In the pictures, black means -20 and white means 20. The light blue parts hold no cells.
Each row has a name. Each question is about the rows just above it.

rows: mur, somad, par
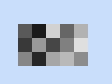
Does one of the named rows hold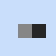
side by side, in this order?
yes
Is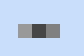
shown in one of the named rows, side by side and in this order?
yes
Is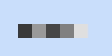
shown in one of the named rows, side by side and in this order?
yes
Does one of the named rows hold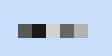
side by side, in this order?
yes

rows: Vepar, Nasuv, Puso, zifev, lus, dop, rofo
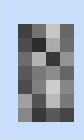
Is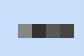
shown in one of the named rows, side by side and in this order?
no
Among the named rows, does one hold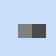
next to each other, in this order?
no
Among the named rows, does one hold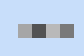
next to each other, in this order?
no
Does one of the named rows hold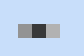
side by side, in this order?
no
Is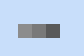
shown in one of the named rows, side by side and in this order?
no
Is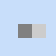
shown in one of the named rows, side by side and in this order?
yes

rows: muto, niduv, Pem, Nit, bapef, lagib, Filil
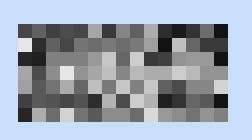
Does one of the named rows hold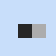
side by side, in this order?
yes
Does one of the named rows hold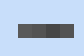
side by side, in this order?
yes
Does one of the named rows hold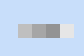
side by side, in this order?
no
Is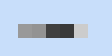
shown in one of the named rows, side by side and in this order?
no
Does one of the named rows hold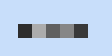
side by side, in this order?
no

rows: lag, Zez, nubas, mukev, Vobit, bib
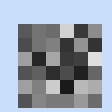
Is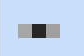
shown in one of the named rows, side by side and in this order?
no
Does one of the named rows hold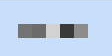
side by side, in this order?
yes
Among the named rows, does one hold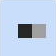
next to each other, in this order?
no
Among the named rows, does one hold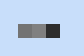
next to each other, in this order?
no
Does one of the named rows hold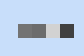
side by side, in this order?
no
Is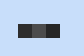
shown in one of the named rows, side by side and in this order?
no

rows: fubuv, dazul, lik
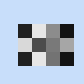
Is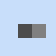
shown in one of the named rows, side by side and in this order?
no
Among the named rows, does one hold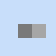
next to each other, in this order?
yes
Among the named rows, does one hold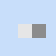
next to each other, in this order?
yes
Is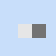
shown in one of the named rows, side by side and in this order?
yes
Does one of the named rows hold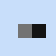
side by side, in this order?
yes
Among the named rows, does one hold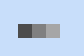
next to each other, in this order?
no
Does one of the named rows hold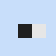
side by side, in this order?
yes

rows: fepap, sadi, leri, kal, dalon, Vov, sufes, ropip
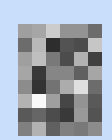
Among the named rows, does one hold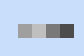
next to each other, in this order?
yes
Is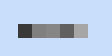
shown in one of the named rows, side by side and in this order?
no
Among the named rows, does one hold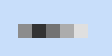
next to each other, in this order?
yes

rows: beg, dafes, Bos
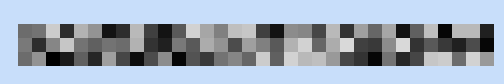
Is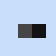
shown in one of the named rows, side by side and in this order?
no
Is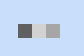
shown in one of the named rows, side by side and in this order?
no

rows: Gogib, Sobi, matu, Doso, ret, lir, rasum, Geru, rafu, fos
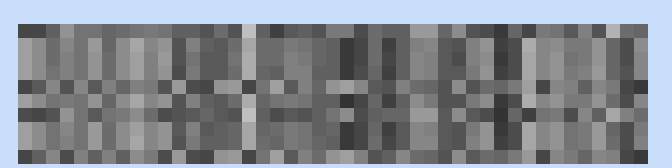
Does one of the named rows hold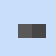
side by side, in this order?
no
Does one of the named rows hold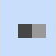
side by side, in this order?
no
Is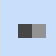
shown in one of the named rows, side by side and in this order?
yes

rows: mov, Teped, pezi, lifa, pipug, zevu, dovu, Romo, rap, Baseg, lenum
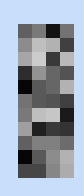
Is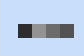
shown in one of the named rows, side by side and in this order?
no
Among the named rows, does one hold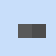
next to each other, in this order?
no
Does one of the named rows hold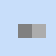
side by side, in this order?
no

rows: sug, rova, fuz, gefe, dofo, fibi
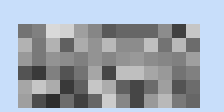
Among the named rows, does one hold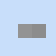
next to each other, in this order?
yes
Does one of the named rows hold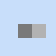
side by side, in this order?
yes
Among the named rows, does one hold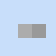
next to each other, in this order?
no

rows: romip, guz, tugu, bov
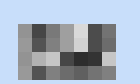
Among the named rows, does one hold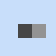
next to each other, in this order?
no
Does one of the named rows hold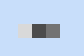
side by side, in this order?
yes
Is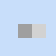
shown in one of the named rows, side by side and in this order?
yes
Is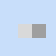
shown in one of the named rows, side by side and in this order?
no
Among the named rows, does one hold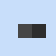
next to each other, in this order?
yes

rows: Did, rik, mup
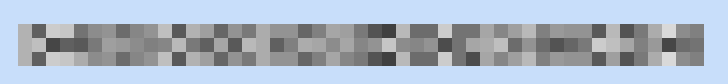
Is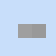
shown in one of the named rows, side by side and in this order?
yes
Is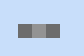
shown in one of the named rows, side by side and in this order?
yes
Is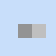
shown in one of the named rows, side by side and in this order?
yes

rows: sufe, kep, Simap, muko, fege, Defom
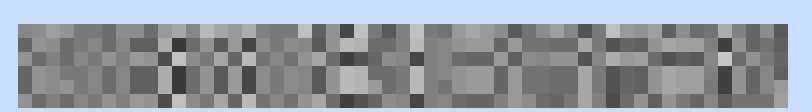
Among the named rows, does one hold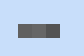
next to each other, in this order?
no
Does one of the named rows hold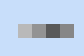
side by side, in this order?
no
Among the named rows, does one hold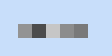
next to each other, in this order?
no
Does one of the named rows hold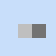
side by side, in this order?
no

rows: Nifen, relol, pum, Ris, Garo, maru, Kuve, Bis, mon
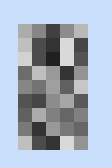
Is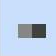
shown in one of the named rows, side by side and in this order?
yes
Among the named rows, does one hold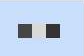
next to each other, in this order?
no
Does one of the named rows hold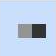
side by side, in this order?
no
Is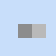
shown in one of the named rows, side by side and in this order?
yes
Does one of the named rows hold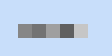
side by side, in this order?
yes

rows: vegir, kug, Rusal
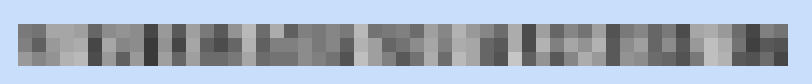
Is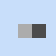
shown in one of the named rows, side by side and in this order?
yes
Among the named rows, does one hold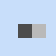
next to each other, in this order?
no
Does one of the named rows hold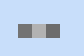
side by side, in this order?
no
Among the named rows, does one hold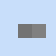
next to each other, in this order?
no

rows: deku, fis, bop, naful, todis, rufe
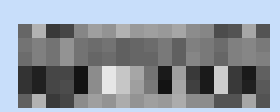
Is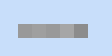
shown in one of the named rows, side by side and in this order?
yes
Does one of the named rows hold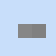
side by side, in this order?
yes
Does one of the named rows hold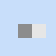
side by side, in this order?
yes

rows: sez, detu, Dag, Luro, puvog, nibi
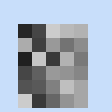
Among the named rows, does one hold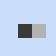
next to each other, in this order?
yes
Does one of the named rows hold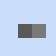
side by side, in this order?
no
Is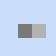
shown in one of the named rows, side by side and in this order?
no
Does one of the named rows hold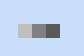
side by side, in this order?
no
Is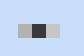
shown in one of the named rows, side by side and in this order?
no
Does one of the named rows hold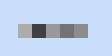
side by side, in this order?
yes

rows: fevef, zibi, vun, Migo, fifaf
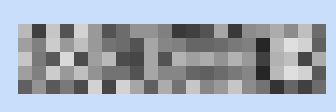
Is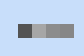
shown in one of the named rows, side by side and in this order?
no
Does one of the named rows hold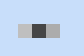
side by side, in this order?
yes
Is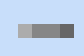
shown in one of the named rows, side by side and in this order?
no
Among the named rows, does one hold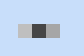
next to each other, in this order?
no

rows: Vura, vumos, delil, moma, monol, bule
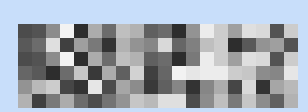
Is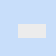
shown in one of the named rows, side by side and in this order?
yes
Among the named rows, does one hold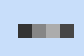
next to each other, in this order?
yes
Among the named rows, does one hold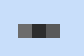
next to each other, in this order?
no

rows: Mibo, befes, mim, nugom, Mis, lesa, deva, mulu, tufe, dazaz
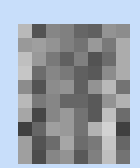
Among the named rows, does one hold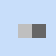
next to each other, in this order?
no
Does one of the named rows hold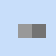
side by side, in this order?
yes
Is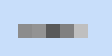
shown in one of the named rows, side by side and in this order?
no

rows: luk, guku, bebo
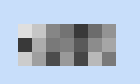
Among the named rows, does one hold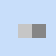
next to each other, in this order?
yes
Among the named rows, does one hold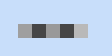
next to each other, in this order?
no
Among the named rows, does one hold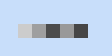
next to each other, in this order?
yes

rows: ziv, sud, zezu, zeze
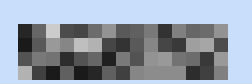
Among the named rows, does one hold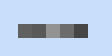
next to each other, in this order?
no
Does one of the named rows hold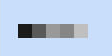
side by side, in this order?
yes
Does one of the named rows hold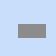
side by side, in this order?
yes
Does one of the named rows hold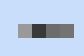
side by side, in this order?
no
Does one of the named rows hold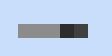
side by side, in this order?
yes

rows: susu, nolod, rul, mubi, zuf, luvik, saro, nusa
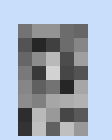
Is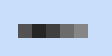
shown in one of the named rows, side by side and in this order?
yes
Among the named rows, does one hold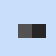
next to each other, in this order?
yes
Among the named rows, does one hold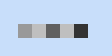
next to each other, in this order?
no
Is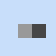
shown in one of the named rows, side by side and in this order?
yes
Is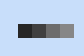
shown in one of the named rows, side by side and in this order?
yes
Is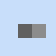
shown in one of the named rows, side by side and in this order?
no

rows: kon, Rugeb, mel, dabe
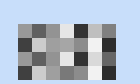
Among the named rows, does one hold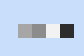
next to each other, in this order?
yes
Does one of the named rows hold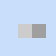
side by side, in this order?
yes

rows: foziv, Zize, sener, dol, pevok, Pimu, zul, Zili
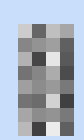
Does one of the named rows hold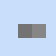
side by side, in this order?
yes
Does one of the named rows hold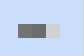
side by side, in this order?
yes
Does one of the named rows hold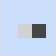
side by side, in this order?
no
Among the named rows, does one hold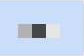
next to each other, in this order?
yes
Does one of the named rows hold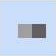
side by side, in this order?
yes

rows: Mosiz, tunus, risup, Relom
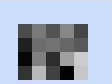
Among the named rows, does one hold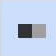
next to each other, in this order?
no
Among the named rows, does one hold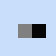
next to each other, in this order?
no
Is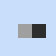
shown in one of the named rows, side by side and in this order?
no
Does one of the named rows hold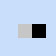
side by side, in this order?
no
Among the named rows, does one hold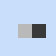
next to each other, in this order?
no
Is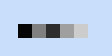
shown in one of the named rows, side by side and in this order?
yes

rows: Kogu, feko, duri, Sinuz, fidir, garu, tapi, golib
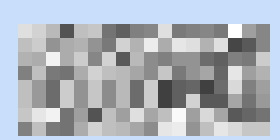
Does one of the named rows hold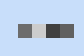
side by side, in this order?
yes
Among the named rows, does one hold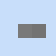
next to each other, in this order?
yes
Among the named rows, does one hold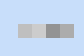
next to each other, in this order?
yes
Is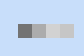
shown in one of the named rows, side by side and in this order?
no
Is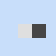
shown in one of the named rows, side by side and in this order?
yes
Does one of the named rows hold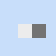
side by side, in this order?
no

